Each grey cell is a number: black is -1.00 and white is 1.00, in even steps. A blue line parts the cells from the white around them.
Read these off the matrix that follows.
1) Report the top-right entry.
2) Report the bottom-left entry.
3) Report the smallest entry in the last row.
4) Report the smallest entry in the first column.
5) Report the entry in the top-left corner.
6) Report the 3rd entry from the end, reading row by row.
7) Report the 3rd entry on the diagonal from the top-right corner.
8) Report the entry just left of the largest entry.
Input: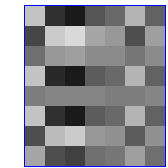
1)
-0.23
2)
0.30
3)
-0.50
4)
-0.45
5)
0.53
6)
-0.07
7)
0.09
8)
0.59
